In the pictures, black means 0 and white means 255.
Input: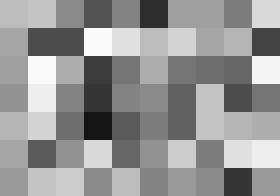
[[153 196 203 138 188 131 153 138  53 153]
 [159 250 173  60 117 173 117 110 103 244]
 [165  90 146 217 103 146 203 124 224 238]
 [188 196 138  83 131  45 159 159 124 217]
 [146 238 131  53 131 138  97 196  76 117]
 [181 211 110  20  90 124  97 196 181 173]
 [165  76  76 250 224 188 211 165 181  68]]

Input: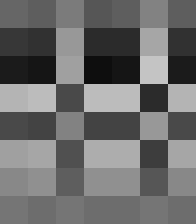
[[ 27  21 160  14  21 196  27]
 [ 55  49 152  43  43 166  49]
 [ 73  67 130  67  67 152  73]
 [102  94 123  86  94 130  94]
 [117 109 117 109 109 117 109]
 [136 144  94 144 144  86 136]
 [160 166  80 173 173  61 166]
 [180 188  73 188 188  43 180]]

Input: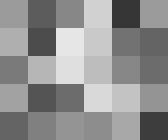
[[175  76 230 201 114 100]
 [122 182 223 189 135 108]
 [100 128 148 141 168  61]
 [155  92 135 209  54 155]
 [162  84 108 217 195 148]]

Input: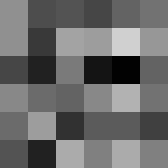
[[ 83  33 171 128 171 128]
 [144  57 163 157 208 151]
 [ 70  33 122  20   2  99]
 [136 107  99 136 178 114]
 [144  77  83  70  99 114]
 [107 157  49  91  91  64]]

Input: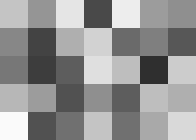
[[196 149 229  73 237 156 143]
 [135  67 175 210 106 127  87]
 [250  81 112 196 112 169 217]
 [119  61  93 223 190  47 204]
 [183 156  81 143  93 190 175]]

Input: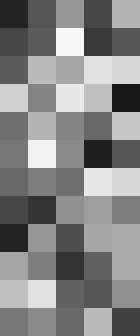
[[ 71  91 247  57  85]
 [208 132 232 192  23]
 [ 91 186 165 224 216]
 [ 36  85 150  71 180]
 [ 71  51 144 158 126]
 [119 240 138  30  85]
 [112 180 132 104 200]
 [104 126 112 232 216]
 [119 138 104 186  64]
 [192 224  98  85 144]
 [ 36 150  78 165 172]
 [165 126  51  98 172]]

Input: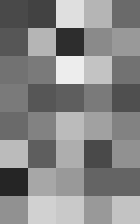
[[114 122 237 195 114]
 [ 73  66 223 181 106]
 [145 209 201 153 195]
 [106 130 187 161 130]
 [187  94 174  73 145]
 [ 37 167 153 100 100]
 [122  86  94 122  79]
 [ 86 181  45 138 153]]
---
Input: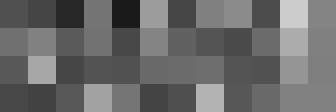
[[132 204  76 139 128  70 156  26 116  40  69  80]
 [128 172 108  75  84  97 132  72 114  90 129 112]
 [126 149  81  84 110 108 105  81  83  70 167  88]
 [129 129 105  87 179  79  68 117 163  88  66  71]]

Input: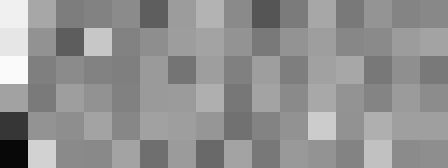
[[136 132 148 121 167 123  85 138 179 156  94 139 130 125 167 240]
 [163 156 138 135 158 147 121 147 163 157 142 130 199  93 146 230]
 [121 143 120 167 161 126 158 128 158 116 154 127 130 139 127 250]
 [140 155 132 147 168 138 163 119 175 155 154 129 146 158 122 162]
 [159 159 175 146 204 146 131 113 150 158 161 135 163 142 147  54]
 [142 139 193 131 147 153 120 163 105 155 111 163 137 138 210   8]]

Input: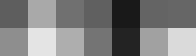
[[102 100  25  96 112 169  94]
 [218 161  35 116 174 228 142]]

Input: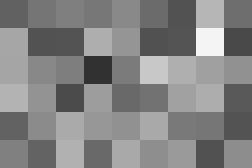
[[110 182  82 107 137 119 127 117  97]
 [ 73 244  84  81 149 174  83  82 166]
 [145 160 175 200 123  49 126 136 165]
 [ 89 173 161 114 105 157  75 147 179]
 [ 83 118 121 169 145 151 170 139  98]
 [141  81 154 142 169 105 177  99 128]]

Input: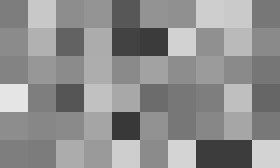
[[119 202 206 144 147  87 148 141 200 125]
 [138 186 144 210  59  66 172  98 177 139]
 [118 138 155 141 162 138 173 139 151 131]
 [102 191 126 119 108 168 193  85 126 229]
 [120 166 135 119 146  56 165 138 135 141]
 [211  60  60 212 139 206 154 172 124 126]]

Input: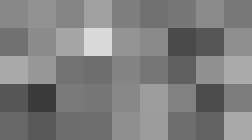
[[120 139 119 113 127 160 133 146 136]
 [142  86  74 138 148 218 166 140 113]
 [170 145  96 118 132 110 115 151 169]
 [124  76 129 157 136 119 122  58  86]
 [169  98 110 155 143 110 109  89 103]]
